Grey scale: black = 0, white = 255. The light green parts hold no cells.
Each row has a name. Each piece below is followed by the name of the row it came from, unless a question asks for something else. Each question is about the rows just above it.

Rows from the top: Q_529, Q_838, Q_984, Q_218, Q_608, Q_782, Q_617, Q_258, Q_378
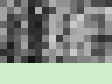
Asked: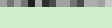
Q_838
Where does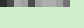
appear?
Q_608
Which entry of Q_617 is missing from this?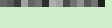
[186]
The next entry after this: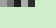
[76]
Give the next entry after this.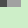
[115]

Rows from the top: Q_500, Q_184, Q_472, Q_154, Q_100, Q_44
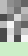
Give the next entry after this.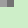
[187]
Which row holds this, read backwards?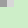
Q_472
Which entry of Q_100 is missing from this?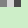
[201]
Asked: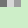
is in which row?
Q_472
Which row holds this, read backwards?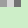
Q_472

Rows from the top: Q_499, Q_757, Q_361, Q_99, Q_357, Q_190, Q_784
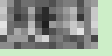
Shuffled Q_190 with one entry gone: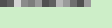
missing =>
[68]
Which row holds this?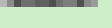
Q_499

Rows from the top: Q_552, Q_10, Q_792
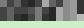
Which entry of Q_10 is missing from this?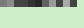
[83]
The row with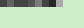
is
Q_10
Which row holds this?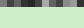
Q_552
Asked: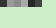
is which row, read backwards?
Q_10
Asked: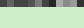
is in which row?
Q_10

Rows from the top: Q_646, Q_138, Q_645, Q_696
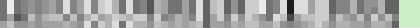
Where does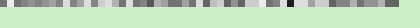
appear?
Q_646
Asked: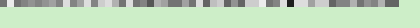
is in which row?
Q_138

